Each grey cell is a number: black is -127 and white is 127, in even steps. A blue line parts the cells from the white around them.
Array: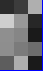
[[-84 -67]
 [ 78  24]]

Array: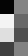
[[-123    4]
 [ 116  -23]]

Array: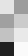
[[100  28]
 [ 32  75]]

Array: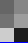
[[-25   6]
 [-13  29]]

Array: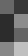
[[-23 -71]
 [-83  12]]

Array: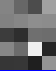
[[  4 -24]
 [  1   6]]
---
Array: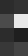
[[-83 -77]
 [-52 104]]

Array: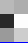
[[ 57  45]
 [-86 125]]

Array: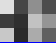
[[ 95 -57]
 [-67 -80]]

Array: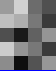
[[27 81]
 [63 46]]

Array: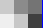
[[ 75  11]
 [111  72]]

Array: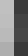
[[ 64 -68]
 [ 62 -60]]
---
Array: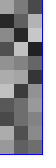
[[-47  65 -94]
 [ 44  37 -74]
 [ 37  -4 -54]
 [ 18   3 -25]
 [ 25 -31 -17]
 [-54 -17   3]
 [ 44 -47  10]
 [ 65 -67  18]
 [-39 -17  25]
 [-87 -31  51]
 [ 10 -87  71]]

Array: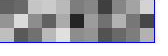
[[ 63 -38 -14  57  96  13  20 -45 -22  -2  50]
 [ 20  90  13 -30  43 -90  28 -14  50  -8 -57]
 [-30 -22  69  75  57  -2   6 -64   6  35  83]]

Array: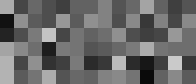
[[-110   16  -36  -49   24  -36   16    2  -49    9  -71    2  -57    9]
 [  44  -57  -23  -49  -64  -29  -29    2  -43  -23   36  -29  -64  -43]
 [  36    9  -17  -98   -5  -11  -43  -36  -23   -5   44  -11  -17  -17]
 [  51  -36  -11   44  -43  -23  -29    2    9  -11 -117  -29    9  -36]
 [ -92  -49   -5   67  -57  -11  -29  -17   16  -49  -64  -57   24  -17]
 [  51  -57   16  -77  -64   -5  -84  -71   59  -84 -104  -64   74  -71]]

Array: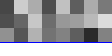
[[-56  77  44 -49  65 -33  44  -6]
 [ 17 -41  50 -12   2 -33 -85   2]
 [-49 -25  71 -18  24  30  57  92]]

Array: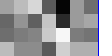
[[ -24   20  -31   68  -85   27   39]
 [ -17   -3    4   74  119   -3  -11]
 [  60   12   12  -37   80   47   47]
 [  33   60   87  -37 -122   27  -17]]

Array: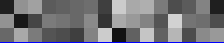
[[  18 -103  -58   -4  -11  -23   10  -76   41   25    3  -43   82  -11
   -17  -50]
 [ -23   41   -4  -43  -50  -64    3   76 -109  -30   69  -30   54  -50
    10   25]
 [ -96   18   33  -36  -30  -23  -17  -64   76   41   47   -4  -50  -36
     3  -96]]

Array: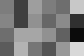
[[ -36   51   -9  -43   24   88]
 [   5  -64   17  -24   11  -79]
 [  -2  -64   30   -2  -17   72]
 [ -17   38   38   17  -30 -116]]

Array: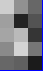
[[ -24  -31 -100]
 [  37   58  -74]
 [  31  -92  -44]
 [  78   17  -24]
 [  10   84   -9]]

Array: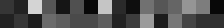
[[ -93  -73  -99  -20  -33  -53  -53  -33  -93  -67   27  -99   -8  -59
   -79  -79]
 [ -73  -93   84  -41 -106  -47 -119   69  -85 -113  -14  -41  -26   21
    -2 -119]]
